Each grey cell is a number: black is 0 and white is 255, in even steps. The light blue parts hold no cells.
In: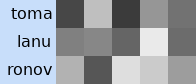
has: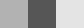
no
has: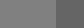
no
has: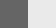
yes
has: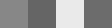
yes
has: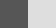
yes

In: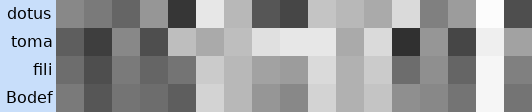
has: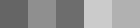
no
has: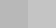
no
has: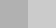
yes

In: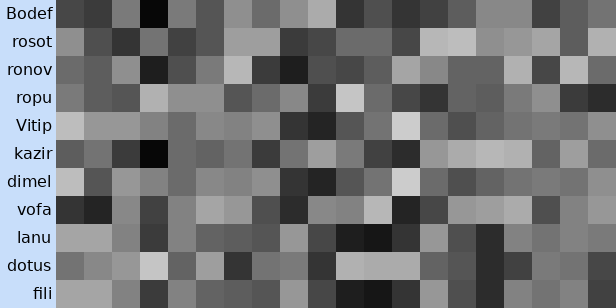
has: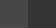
yes
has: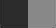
yes
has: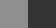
yes
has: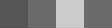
no
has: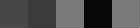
yes
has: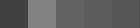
no

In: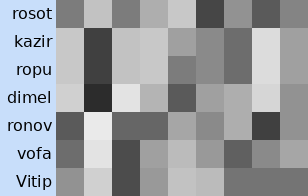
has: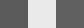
no
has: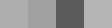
no
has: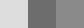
no
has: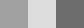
no
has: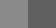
no

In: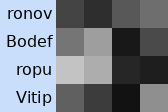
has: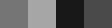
no
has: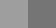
no
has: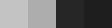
yes
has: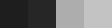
no
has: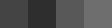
yes

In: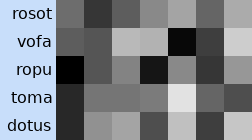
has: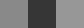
yes
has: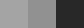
no
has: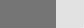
no
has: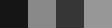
yes
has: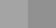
no

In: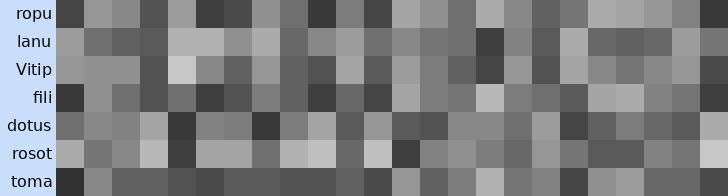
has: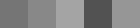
no
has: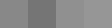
no
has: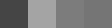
yes
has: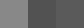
no
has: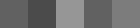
yes
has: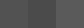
yes

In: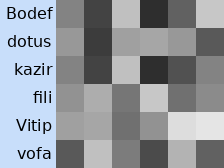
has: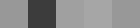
yes
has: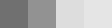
yes
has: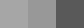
yes

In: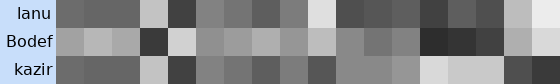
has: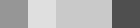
no
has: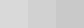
no
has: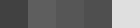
no

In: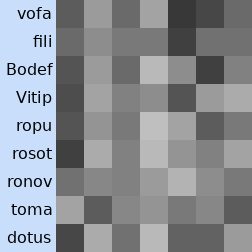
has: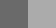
no
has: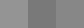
yes
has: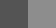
no
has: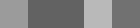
no

